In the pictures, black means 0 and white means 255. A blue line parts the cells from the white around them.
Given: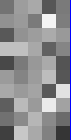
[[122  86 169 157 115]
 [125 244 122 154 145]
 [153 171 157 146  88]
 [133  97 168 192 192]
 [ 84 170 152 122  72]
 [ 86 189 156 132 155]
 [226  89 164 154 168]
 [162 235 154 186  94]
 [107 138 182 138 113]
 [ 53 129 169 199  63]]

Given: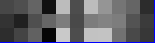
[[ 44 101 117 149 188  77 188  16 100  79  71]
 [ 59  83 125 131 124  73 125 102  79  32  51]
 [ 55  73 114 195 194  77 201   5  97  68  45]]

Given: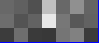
[[100 144 104 192  80  96 104]
 [ 98  88 119 232  98  83 109]
 [ 59 129 117  56  58 110  60]]

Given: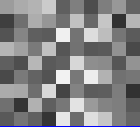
[[ 99 152 126  77 127  95 203 179 171 156]
 [181  49 198 104 193 111 150 173 111  63]
 [ 91 118 189 221 115 240  91  95 133  83]
 [ 73 146  90  87 114  86 193 122 161 181]
 [147  86 139 142 215  96  90 183  78  95]
 [118 113 178 237 120 242  83  99 122  73]
 [ 49 125  94  92 131  68 217 110 168 171]
 [ 89 126 131 154 227 119  95 177  52 112]
 [101 127 198 223 108 231  52  96 117  89]]

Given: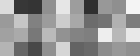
[[244 143 152  47 157 230 144  52  55 220]
 [125 177 115 108 168 205 156 129 198 154]
 [233 184 238 127 131 146 186 120 170 161]
 [144 152 140 105  99 213 144  72 102 180]]

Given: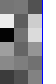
[[ 81 120 117]
 [205  93 236]
 [219 115   3]
 [149 101 159]
 [113 126 137]
 [130  80  59]]
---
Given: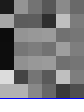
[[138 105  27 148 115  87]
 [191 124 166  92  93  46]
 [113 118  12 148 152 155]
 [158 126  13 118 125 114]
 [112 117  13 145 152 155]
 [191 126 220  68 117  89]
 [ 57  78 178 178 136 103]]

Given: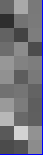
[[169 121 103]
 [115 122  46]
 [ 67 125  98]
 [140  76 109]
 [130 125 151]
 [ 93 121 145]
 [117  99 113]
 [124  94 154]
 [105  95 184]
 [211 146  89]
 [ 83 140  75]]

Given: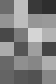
[[ 57  46 108 190]
 [150 153 148 189]
 [213 179  72 123]
 [159  68 172  84]
 [134 174 104 143]
 [ 82 134 100  87]]

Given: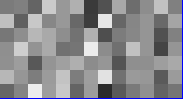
[[193 128 123 128 100 203 152 176  58  81 168 109 141]
 [105 165 191  96 200 135 152 104  61 230 102 134 149]
 [ 81 129 119 142 183 169 142 114 177  78 124 135 149]
 [ 68 149 143 206 147 170 113 117 236 140 112 193 149]
 [158 169 144 157  88 148 160 175 140 150  84 143 143]
 [ 90 155 183 150 125 155 195 125 158 226 113 154 151]
 [ 99 117 102 132 237 157 200 100 156  43  89 122 144]]

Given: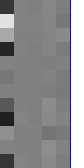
[[135 126  54 130 127]
 [133 120 225 130 130]
 [132 138 168 129 129]
 [132 124  36 131 127]
 [126 129 131 129 128]
 [131 123 120 129 128]
 [126 122 128 129 128]
 [139 126  88 129 127]
 [137 131  31 132 127]
 [116 122 144 128 129]
 [142 130 131 129 128]
 [138 125  53 132 128]]

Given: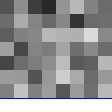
[[130 107  83 142  61  41 149 184]
 [107 110 108 171 132 105 135  51]
 [218 137  94 129 135 184 178 176]
 [138 108 159  72 132 125 164 111]
 [ 96 183  69 109 125 141 188  90]
 [107 153 155 153  84 152 205 170]
 [112 184 128 194 129 157  87 154]]

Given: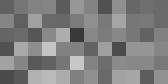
[[110 106  97 118 130 132  91 151 130  81 143 103]
 [121 107 133  95 160 105 104 123 144 121 165 119]
 [ 98 129 101 107  86 137 173  57 135 123 136 119]
 [149 134  81 168 141 196 129 129  99 159  75 149]
 [136 120 162 133  89  98 118 199 131 109 138 136]
 [ 93 145  74  88 177 185 172 128 144 105 162 166]]
